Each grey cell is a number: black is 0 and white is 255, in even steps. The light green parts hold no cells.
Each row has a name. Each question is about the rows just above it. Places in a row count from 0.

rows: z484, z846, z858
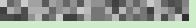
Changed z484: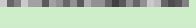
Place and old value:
22, [174]
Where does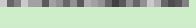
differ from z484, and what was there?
13, [145]
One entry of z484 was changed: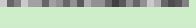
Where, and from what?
6, [89]
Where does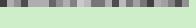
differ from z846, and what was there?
9, [161]
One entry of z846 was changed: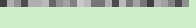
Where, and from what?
6, [174]
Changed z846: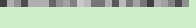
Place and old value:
16, [77]
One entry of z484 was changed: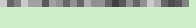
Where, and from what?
11, [89]

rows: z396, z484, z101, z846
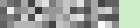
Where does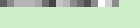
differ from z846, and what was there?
6, [124]
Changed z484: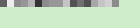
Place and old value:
16, [124]

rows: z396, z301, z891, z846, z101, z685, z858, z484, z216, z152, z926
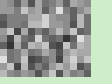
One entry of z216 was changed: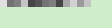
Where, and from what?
7, [140]
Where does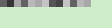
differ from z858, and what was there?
10, [114]
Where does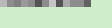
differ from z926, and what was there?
10, [127]

